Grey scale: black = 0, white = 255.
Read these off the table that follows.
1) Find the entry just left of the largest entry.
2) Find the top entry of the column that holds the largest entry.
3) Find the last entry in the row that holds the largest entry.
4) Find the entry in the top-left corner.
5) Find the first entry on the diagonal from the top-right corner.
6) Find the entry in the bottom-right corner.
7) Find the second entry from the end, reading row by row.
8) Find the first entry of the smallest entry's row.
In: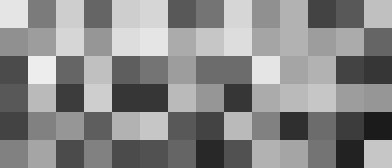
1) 75
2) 123
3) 54
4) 229
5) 192
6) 198
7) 34
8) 67
